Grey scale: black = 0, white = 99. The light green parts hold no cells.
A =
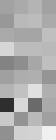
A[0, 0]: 63
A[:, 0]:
[63, 59, 66, 83, 51, 62, 70, 18, 78, 56]
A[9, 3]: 93
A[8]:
[78, 57, 72, 62]
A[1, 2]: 73
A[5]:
[62, 67, 68, 58]
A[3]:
[83, 73, 73, 72]
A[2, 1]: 64
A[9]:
[56, 81, 82, 93]
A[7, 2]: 41
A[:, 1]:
[66, 72, 64, 73, 55, 67, 75, 84, 57, 81]

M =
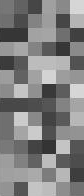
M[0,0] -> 46
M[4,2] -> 73
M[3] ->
[59, 65, 51, 34, 21, 54]
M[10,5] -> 33
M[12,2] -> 66
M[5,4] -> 61
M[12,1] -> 63
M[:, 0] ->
[46, 43, 21, 59, 23, 61, 54, 28, 43, 43, 47, 61, 62, 57]
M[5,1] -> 38
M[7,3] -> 33
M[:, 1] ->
[38, 29, 21, 65, 34, 38, 76, 28, 79, 64, 41, 50, 63, 33]
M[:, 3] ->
[62, 61, 64, 34, 73, 82, 22, 33, 26, 31, 20, 73, 48, 73]
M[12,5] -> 24
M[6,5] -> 83
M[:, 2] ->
[27, 51, 63, 51, 73, 63, 56, 30, 53, 79, 26, 38, 66, 76]
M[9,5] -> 57
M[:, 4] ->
[53, 27, 43, 21, 71, 61, 36, 51, 35, 56, 76, 35, 71, 55]
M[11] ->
[61, 50, 38, 73, 35, 30]

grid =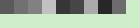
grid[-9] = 35
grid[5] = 27
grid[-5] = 21

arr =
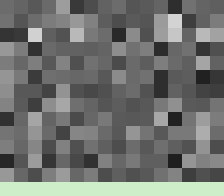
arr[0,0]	42
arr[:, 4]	[61, 51, 32, 38, 51, 42, 57, 65, 47, 26, 50, 40, 60]
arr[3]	[59, 48, 19, 41, 38, 38, 37, 39, 55, 44, 49, 17, 40, 44, 20, 31]
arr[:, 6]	[30, 50, 47, 37, 44, 41, 28, 39, 40, 51, 44, 19, 48]
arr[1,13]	24
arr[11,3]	21
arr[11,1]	33
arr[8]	[19, 40, 64, 39, 47, 29, 40, 47, 35, 34, 35, 65, 13, 45, 61, 48]
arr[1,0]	44
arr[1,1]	33
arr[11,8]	40
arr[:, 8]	[42, 30, 16, 55, 29, 54, 38, 36, 35, 34, 30, 40, 37]
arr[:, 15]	[37, 48, 63, 31, 38, 21, 24, 45, 48, 42, 30, 53, 27]
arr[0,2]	34
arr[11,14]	50
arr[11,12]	12
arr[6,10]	32
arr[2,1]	22
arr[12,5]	40
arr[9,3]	41
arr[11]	[15, 33, 60, 21, 40, 28, 19, 50, 40, 47, 37, 37, 12, 58, 50, 53]
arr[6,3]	26
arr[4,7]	40
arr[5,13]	36
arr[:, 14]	[39, 38, 72, 20, 64, 13, 26, 34, 61, 67, 57, 50, 31]
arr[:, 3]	[41, 48, 37, 41, 34, 43, 26, 55, 39, 41, 30, 21, 49]
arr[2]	[20, 22, 81, 37, 32, 72, 47, 42, 16, 54, 31, 61, 77, 39, 72, 63]
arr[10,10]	34
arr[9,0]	45
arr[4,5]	31

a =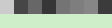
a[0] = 79
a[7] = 23

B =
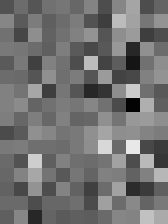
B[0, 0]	32
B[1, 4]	42
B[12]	[40, 51, 65, 45, 34, 46, 39, 50, 49, 38, 50, 71]
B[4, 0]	35
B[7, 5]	46
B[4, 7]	26
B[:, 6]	[51, 32, 57, 28, 73, 33, 15, 52, 40, 56, 55, 42, 39, 25, 29, 36]
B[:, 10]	[30, 46, 24, 56, 44, 50, 43, 68, 60, 51, 28, 72, 50, 23, 39, 75]
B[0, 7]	30
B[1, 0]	52
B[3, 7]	34
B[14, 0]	41
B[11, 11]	21
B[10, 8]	41
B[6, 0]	50
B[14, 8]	42
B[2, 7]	33
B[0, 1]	42
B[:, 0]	[32, 52, 44, 47, 35, 42, 50, 50, 49, 29, 47, 41, 40, 38, 41, 37]
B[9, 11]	48
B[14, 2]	30
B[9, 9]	56
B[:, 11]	[39, 57, 30, 42, 55, 57, 34, 37, 55, 48, 23, 21, 71, 37, 47, 66]
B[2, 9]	60
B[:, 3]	[44, 37, 38, 37, 50, 56, 24, 44, 40, 52, 43, 37, 45, 30, 40, 39]
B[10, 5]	47
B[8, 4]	50
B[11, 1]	32
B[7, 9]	1

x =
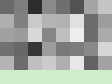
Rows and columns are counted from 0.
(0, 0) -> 41
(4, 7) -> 63
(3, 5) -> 48
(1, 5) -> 87
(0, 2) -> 17
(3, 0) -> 44
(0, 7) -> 76
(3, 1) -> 40
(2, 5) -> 92
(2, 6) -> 42
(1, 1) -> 50
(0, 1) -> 49

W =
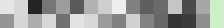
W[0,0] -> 89
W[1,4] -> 44
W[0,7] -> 80
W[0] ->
[89, 84, 14, 46, 61, 35, 69, 80, 92, 50, 37, 41, 77, 29, 65]
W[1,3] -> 84
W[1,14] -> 55
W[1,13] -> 23

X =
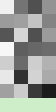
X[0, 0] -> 93
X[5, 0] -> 90
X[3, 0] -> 96
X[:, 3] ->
[57, 51, 60, 42, 69, 66, 11]
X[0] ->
[93, 45, 31, 57]
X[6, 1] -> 79
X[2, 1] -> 83

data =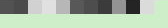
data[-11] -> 32
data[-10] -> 29

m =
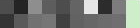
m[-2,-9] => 30
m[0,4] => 30
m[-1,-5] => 25
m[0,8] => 48
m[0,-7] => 55
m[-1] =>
[20, 35, 44, 46, 25, 38, 40, 42, 43]
